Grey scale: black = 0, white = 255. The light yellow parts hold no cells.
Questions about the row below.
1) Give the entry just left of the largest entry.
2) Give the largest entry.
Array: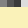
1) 59
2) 221

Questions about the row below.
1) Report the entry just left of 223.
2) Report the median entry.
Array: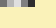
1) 183
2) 128

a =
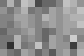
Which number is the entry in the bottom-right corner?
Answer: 178
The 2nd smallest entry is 62
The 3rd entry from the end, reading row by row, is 163
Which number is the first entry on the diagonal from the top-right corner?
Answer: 147
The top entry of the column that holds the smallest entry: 178
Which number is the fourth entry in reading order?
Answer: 193
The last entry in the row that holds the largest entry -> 131
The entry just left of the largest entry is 131
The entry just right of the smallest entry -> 178
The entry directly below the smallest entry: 118
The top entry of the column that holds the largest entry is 178
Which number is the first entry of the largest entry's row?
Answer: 118
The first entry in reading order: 118
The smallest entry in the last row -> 90
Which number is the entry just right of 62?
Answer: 163
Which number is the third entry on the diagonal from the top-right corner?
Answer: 163
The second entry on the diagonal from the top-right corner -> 163
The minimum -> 49
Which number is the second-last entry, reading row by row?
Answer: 118
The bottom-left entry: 147
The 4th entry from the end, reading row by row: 147

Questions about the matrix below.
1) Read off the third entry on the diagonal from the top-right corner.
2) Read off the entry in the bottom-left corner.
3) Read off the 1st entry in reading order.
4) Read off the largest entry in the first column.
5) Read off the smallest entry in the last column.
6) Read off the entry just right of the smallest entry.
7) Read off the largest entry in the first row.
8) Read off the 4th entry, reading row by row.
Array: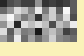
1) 136
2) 160
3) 39
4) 220
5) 77
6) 160
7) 148
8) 64

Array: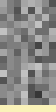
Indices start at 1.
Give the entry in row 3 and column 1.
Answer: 110
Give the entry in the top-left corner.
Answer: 165
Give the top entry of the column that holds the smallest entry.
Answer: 165
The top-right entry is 83
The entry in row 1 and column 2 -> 126
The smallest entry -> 55
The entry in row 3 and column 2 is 151
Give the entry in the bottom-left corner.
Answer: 97
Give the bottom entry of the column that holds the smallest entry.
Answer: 110
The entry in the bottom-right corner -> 165
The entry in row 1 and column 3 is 110
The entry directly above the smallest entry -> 110
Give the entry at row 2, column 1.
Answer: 151
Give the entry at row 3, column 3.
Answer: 97

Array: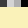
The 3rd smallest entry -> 175
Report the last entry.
5
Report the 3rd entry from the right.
212

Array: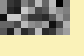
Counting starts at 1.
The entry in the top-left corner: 142
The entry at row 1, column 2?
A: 55
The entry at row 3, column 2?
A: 202
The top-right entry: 116
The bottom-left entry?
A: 87
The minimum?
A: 1
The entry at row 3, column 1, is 16
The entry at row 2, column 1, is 142
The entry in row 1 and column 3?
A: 41

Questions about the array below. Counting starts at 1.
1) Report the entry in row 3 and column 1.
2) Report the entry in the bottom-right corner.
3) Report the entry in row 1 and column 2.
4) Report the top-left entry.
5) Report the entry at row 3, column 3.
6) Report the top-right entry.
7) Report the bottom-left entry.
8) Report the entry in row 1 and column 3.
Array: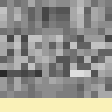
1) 181
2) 168
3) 140
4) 113
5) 181
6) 125
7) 125
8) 113

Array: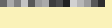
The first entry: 102
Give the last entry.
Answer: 45
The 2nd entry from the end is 88
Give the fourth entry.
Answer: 195

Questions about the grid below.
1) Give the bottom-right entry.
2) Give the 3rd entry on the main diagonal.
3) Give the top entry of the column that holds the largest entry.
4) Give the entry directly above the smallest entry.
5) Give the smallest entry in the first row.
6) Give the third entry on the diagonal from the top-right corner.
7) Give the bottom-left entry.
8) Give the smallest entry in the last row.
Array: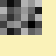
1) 120
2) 95
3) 193
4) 79
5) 12
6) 165
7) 136
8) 24

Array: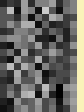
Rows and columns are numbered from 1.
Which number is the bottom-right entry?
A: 144
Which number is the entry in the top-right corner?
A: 129
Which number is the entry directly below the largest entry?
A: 59
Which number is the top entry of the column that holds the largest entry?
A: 129
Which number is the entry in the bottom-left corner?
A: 16
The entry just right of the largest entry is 86
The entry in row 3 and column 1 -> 86
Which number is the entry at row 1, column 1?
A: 32
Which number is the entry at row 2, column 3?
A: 16
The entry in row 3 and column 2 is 86
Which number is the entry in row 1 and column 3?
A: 45
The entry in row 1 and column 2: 59
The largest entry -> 202
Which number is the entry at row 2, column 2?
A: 187
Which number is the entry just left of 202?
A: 16
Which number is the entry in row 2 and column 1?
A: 86

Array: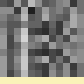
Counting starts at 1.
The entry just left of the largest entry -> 141
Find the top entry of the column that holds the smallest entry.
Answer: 186
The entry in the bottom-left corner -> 155
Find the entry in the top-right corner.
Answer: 113
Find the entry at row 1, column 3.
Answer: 155
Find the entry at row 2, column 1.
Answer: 141
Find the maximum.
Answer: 212
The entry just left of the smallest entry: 170
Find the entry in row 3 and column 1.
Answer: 128
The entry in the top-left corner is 87
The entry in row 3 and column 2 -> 99
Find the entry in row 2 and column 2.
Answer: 141
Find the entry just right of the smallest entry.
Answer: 99
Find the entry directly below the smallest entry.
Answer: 87
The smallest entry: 32
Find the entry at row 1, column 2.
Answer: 71
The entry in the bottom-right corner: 113
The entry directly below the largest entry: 170
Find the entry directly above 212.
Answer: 200

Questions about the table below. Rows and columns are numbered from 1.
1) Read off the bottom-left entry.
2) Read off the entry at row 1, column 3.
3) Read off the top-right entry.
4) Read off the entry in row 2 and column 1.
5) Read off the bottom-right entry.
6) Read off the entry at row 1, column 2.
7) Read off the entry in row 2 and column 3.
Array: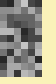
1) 115
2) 142
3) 54
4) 142
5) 70
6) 40
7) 155
